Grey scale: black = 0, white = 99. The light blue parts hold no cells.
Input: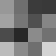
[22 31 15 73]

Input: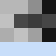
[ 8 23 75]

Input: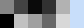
[69 40]

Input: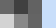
[38 53]

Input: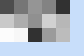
[19 81 19]

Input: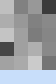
[23 50 62 27]

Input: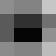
[77 19  2 54]

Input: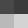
[23 72]
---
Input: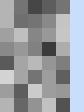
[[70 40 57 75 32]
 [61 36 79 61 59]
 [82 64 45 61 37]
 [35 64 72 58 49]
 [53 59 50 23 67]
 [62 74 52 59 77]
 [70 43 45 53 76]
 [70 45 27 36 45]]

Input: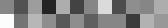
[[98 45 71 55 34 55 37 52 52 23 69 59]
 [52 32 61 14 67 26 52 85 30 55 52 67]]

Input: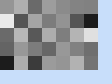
[[11 67 23 60 58 69 45]
 [39 59 48 40 59 50 43]
 [41 71 34 67 49 70 87]
 [91 33 64 48 57 33 11]
 [58 68 41 61 54 51 50]]

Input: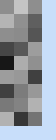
[[69 21 45]
 [47 51 69]
 [25 48 59]
 [61 59 25]
 [ 9 67 56]
 [27 34 61]
 [55 54 33]
 [70 56 37]
 [55 76 55]]

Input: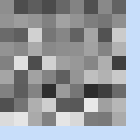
[[85 89 66 50 89 84 48 47 66]
 [31 45 68 80 35 34 90 62 71]
 [50 36 51 18 60 46 17 24 41]
 [64 37 63 51 37 58 74 69 78]
 [50 87 30 81 62 59 52 68 24]
 [57 53 66 53 55 56 63 51 69]
 [41 37 81 46 52 38 64 32 79]
 [57 61 58 50 63 57 49 46 55]
 [55 30 36 29 40 51 31 53 38]]

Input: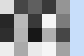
[[92 66 91 95 63]
 [18 70  9 68 27]
 [15 72 22 95 48]
 [86 27 37 22 58]]

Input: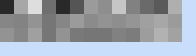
[[57 52 62 46 57 47 46 46 50 48 61 69 63]
 [52 51 57 46 52 60 54 57 55 58 62 65 60]
 [16 65 86 43 16 33 60 55 77 50 41 35 68]]

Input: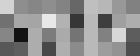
[[34 37 67 28 68 54 72 61 57 30]
 [52  7 67 48 66 45 72 50 84 36]
 [44 65 64 90 69 21 72 24 62 67]
 [82 55 52 55 51 40 74 71 59 50]]
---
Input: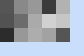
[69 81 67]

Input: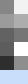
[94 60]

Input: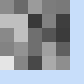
[47 50 43 57 89]

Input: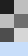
[74 74]

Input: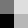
[86  1]

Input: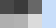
[40 69]

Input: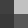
[75 22]
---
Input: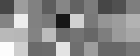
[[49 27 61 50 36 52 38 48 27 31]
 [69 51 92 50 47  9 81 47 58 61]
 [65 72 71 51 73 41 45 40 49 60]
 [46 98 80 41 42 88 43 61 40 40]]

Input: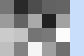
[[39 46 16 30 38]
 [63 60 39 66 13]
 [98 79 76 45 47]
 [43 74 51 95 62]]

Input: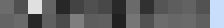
[[32 42 31 87 39 15 26 31 28 16 41 19 33 36 38]
 [37 39 41 15 37 29 49 36 37 13 46 32 42 40 41]]

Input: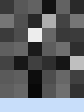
[[16 22 34 38  7 38]
 [46 46 31 15 68 26]
 [23 23 30 92 40 22]
 [18 37 40 10 36 43]
 [74 26  9 25 18  8]
 [25 35 37  5 30 40]
 [19 37 40  3 33 43]]

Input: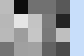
[[34 73  5 44 44]
 [14 71 89 76 48]
 [74 72 61 77 47]
 [29 45 62 63 38]]

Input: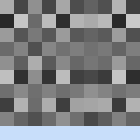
[[25 67 27 56 27 65 30 38 31 70]
 [78 16 77 41 73 18 70 66 72 16]
 [31 60 33 47 34 60 34 39 35 61]
 [49 41 51 31 52 44 49 44 47 39]
 [40 56 37 67 35 53 40 46 42 60]
 [18 74 19 55 20 73 25 28 23 76]
 [48 43 53 43 50 43 47 56 51 44]
 [69 24 69 42 67 24 63 64 66 23]
 [39 51 39 31 42 56 43 28 36 50]]

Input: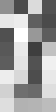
[[32 56 29 85]
 [29 90 92 37]
 [36 31 99 59]
 [75 34 90 24]
 [93 36 88 32]
 [90 92 84 30]
 [86 81 43 41]
 [73 86 69 70]]

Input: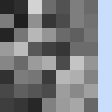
[[41 14 18 82 42 32 49]
 [44 48 12 56 21 29 49]
 [46 14 46 71 58 41 37]
 [42 60 73 34 25 21 42]
 [58 52 41 60 67 29 76]
 [51 19 48 46 23 71 68]
 [62 28 37 33 29 61 53]
 [40 24 21 15 50 60 65]]
